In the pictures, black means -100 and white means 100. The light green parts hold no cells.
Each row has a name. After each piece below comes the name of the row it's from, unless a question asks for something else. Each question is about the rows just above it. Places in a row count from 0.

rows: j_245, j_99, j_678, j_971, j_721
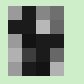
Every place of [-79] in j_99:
0 1
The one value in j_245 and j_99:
[-79]
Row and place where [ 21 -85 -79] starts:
j_678, 0
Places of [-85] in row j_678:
1
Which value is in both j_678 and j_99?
[-79]

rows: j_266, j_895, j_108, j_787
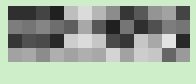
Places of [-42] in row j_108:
2 7
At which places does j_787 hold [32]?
1 6
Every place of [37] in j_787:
3 5

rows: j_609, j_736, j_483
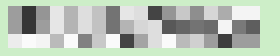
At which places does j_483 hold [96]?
1 4 7 11
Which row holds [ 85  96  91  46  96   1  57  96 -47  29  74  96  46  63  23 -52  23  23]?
j_483
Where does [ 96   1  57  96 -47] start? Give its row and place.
j_483, 4
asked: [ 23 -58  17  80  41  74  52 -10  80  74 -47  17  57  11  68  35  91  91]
j_609

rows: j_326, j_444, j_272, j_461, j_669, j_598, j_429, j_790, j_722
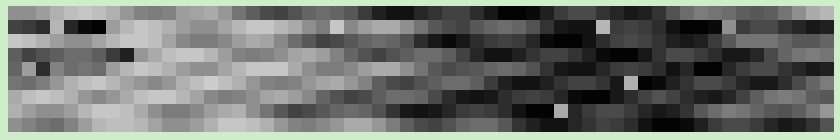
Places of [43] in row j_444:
3 8 16 19 42
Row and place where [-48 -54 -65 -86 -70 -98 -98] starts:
j_669, 44
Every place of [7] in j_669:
24
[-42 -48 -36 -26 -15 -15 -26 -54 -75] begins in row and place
j_598, 27
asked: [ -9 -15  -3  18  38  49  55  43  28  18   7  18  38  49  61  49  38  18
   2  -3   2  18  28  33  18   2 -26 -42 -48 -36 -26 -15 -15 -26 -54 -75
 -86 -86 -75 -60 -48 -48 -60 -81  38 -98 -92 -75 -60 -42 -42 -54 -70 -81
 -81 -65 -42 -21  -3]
j_598
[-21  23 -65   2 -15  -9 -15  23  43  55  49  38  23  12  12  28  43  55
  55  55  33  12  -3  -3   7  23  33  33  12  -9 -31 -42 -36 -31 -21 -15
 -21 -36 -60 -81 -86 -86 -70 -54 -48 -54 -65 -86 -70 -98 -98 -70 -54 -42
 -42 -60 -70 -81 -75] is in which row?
j_669

